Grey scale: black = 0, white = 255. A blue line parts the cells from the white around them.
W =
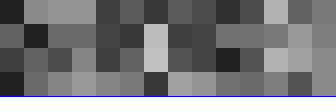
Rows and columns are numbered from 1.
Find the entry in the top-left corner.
34
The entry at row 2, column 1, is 98
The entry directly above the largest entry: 187
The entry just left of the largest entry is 98
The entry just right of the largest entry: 84
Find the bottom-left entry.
34
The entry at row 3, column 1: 62
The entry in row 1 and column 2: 139
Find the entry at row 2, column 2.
34
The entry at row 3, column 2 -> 98
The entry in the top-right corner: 120
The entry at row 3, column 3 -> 76

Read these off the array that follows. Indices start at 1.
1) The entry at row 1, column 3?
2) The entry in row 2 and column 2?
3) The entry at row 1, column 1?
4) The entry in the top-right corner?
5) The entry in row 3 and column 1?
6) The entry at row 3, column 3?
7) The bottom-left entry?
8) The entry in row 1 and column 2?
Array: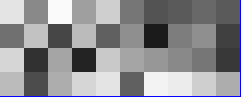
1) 250
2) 194
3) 228
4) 90
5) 214
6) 165
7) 187
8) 137

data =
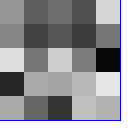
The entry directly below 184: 192
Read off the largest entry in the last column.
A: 230
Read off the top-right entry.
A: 214
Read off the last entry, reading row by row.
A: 178
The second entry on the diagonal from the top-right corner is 61
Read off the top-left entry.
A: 149
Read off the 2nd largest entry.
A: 222

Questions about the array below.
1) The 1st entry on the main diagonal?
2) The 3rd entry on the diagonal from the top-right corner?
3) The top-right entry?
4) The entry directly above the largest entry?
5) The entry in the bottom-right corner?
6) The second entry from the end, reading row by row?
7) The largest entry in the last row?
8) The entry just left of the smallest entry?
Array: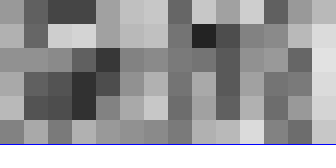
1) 153
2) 153
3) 185
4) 219
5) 199
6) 109
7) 219
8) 116

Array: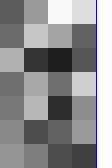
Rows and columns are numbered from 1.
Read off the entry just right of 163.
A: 98
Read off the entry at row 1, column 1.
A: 91
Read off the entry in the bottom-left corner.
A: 148
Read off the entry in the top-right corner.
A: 221
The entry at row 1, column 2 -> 155
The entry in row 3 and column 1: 177
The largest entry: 250
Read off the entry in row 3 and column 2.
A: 52

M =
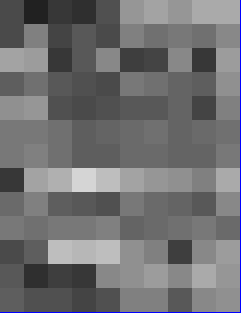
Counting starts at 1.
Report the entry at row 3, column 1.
163
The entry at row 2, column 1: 74
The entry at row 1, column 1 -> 74
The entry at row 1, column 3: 55
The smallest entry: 33
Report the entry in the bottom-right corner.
144
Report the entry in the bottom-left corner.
94
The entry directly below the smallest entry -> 128
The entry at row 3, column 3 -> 55
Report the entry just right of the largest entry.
190
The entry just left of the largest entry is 176
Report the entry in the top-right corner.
170
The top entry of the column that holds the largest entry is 47
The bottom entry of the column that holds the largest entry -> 68
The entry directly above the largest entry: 94
